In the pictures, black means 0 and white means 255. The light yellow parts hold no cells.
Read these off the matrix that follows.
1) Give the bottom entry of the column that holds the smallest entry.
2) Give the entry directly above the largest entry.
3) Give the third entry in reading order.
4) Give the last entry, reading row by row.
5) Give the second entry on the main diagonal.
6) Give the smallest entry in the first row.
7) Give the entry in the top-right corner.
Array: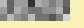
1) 186
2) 88
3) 157
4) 212
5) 102
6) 49
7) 102

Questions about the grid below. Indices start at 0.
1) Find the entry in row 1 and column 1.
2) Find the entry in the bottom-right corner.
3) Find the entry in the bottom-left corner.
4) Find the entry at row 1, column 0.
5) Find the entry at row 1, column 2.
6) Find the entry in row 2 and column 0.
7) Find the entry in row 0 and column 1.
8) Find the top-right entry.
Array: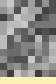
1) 173
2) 107
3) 131
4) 145
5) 79
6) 64
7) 199
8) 79

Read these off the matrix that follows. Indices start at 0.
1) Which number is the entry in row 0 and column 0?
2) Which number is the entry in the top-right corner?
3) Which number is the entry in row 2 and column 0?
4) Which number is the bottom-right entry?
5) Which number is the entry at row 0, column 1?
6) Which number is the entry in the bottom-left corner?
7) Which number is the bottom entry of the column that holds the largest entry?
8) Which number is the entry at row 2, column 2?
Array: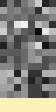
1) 49
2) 64
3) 105
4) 105
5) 119
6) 147
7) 147
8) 105

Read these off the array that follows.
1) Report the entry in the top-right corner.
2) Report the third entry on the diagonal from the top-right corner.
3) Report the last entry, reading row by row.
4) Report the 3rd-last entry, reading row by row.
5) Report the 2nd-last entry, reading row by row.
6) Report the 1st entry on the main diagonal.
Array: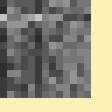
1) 118
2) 74
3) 106
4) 90
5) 118
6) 59

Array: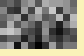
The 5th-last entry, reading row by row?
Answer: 47
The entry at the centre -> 59
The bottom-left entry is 146
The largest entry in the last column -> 186
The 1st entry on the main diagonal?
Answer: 87
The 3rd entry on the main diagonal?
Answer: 158
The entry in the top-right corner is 103
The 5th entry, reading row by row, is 158
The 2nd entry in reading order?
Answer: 103
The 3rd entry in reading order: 71
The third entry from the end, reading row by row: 71
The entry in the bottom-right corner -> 119
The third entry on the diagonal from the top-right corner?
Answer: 186
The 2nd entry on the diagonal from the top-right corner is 146
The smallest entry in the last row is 3
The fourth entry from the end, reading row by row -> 158
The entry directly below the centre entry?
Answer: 47
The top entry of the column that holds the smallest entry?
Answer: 87
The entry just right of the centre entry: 134
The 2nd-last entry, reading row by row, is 119
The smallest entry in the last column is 71
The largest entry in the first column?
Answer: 186
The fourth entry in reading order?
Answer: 134

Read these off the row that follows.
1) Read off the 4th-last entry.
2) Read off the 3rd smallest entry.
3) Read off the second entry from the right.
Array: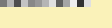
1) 165
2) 94
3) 50

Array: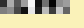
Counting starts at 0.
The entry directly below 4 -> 59
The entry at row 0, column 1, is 172
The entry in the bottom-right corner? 100
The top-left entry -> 46
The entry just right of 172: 86
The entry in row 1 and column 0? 126

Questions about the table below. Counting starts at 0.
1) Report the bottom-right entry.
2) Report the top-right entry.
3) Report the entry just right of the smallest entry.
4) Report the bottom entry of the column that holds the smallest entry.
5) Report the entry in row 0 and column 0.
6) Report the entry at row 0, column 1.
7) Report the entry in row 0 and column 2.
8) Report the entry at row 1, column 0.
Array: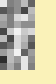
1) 128
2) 99
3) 187
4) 99
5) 230
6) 128
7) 142
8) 86

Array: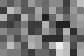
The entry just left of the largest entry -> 178
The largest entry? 237
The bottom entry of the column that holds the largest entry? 206
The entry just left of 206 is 76
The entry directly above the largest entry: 45
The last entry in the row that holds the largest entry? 153
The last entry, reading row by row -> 165
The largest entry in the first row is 190
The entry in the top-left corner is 121
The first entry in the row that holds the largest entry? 121
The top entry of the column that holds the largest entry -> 137
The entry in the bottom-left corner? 137
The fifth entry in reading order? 153
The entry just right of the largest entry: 190
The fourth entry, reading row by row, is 90
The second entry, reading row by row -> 90
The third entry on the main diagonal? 60
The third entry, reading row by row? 121

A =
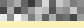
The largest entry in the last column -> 155
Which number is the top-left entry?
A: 112
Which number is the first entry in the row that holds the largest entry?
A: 231
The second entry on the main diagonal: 170
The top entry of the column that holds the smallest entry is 57
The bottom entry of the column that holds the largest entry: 246
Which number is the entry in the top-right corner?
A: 141
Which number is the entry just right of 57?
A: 125
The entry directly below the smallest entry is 155
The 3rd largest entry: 215

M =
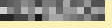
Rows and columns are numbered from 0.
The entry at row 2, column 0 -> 40
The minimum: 25
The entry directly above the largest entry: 81
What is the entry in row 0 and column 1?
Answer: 94
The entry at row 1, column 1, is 138
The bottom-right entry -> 69
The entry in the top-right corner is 81
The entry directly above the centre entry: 122
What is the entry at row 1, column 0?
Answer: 207
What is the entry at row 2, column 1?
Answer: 40
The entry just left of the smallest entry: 122
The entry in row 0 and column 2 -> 106
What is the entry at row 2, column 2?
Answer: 69

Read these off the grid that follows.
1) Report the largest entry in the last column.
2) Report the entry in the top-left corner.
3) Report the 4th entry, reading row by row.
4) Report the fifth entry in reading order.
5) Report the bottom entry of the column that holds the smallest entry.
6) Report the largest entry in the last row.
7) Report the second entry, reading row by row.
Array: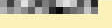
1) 124
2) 153
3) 224
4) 153
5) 10
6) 196
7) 65
